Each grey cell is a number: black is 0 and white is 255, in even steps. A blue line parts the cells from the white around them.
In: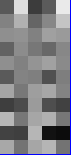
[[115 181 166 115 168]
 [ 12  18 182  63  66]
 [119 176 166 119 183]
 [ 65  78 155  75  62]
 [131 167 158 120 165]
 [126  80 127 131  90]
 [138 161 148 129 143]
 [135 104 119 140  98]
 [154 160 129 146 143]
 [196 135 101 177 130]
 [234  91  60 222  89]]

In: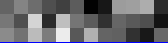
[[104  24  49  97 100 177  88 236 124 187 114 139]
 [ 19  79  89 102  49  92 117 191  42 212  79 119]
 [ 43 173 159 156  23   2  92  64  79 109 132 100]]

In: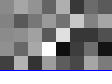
[[123 166  72  93 157  51 179  64]
 [ 20 110  61  15 254 168 104 144]
 [ 80  55  55 224  89 161 143 139]
 [166 130 199 114 154 119  89 130]
 [ 90 107  56 175 100 147 166 138]]

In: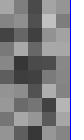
[[133 151  55  94 148]
 [166  90 150 167 117]
 [181  66 117 107 152]
 [131 174  82 141 147]
 [134 123  65  62  94]
 [136  77  74  54 135]
 [167 168 103 169 121]
 [162 146  64 102  67]
 [125 193  80 143 132]
 [149 164  74 126 167]]

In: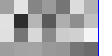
[[108 117 150 153 164 163 158]
 [245 208 204 139 216 117 224]
 [192 142 174  90 182  45 225]
 [178 220 117 154 133 228 160]]

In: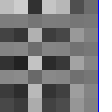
[[129 150  76  66 172  60  72]
 [132 158  64  52 185  45  59]
 [118 112 134 137 105 139 136]
 [133 163  56  43 195  34  50]
 [119 114 131 133 109 135 132]
 [130 153  71  61 177  54  67]
 [120 118 124 125 117 126 125]
 [108  79 183 197  49 205 189]]

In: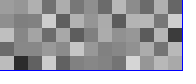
[[169 184 150 214 116 131 135 129  97 204  97  44 188]
 [185 116 172 145 135 129 152 198 139 153 136 136 106]
 [ 60 181  91 151 145 172 128  93 168 108 164 135 191]
 [207 119 183 180  92 171 149 178  95 205 129 127 143]
 [102 176 107 140 184 107 143 119 173 113 176 150 157]]
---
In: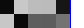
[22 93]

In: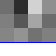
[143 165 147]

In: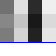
[239  25 211]

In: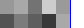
[154  57]

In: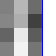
[108 174 100]

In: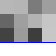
[158 179 155]

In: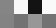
[249 151]

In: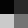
[ 41 202]

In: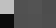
[77 81]
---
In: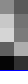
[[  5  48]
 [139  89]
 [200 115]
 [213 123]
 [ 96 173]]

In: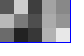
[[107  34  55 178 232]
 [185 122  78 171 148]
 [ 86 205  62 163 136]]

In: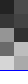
[[149  48]
 [ 54  67]
 [ 35  75]
 [214 170]
 [106 189]]

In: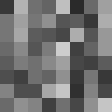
[[ 78  64 112 100 144  56 118  56]
 [131  78  78 167 197  48 131  71]
 [ 92 124 112 137 160  71  64  92]
 [106 137  85 124 205  64 100 152]
 [106 144 131  64 112  71 144 197]
 [118 160 118 144  85  92  56 173]
 [118 167  92  85  71 173  85 152]
 [ 56 179 112 100 191  42 106 160]]

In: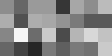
[[102  67  38 122  95 122 114 202]
 [173  81 173 167 147 122  89  89]
 [141 102 154 154  54 167 141 187]
 [134 246 108 202  75 181 216 194]]

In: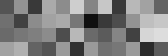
[[112  65 140 162 170 119  16  57  77 147 191 199]
 [106 119 127 140  77 184 106  91 133  65 214 221]
 [ 84 147  57 170 140 206 133 199  57 184 162  99]
 [162 176  99  84 154  49 154 112 119 154  43  91]]

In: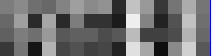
[[ 56 117  21 179  70  82  64  70  34 224 166  14 138 208  88]
 [ 96 125 111 153  88  96  96  76  88 187  64  64  76 179 104]
 [125 138 111 104 131 159 138 146  42 194 153  56 117 172 117]
 [104 159  42 166  42 125  50  50  27 238 131  34  82 194 111]]

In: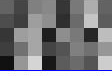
[[ 77  62 158 142  46 107 197  92]
 [ 99  69 128 136  54 121 174  99]
 [ 62 113 166  69  84 128 113 150]
 [ 17 150 213  24  92 107  84 205]
 [ 54 158 166  30 142 121  38 189]]

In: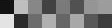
[[227  42 108 176 102 168  88  60]
 [ 19 190 135  66 122  81 149 156]]
